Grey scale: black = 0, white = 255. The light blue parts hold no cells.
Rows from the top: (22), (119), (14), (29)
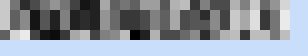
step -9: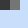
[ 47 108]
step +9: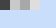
[ 75 210 177 231]
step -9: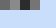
[ 96 129  35 108]
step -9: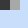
[ 47 159]
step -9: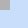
[169]

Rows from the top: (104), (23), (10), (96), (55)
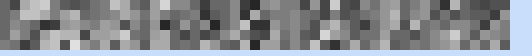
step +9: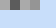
[179 101 179 158]
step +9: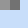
[158 123]
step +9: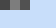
[ 79 134  90]
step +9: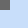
[113]

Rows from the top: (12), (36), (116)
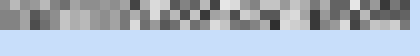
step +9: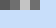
[ 97 120 205 120]
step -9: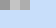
[144 187 165]
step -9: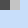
[ 68 187]

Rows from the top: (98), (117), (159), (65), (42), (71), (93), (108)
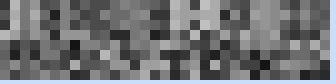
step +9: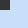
[62]
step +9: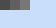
[ 84 105 128]
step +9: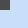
[84]
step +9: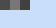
[ 84 128  74]
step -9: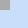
[162]

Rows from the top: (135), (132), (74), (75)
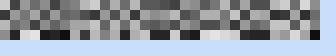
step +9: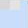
[225 236]
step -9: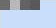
[ 99 175  90  80]
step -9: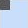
[80]
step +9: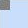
[138]
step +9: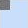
[127]
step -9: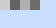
[196  90 166  99]
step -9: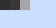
[ 38  47 156]

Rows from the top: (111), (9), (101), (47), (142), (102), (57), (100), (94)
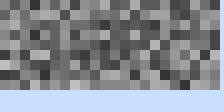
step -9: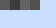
[80 52 90 71]
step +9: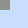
[152]
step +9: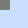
[131]

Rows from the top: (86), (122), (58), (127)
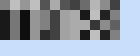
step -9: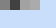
[120  56 153 162]
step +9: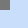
[128]
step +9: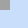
[171]

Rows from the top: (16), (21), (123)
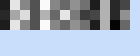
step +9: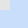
[238]
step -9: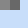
[125  95]

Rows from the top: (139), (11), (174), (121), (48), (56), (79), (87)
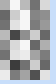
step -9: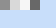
[134 208 237  95]
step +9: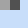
[172  90]
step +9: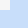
[255]
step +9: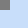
[133]
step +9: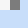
[255 133]
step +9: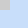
[214]
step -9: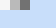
[237 177 105]

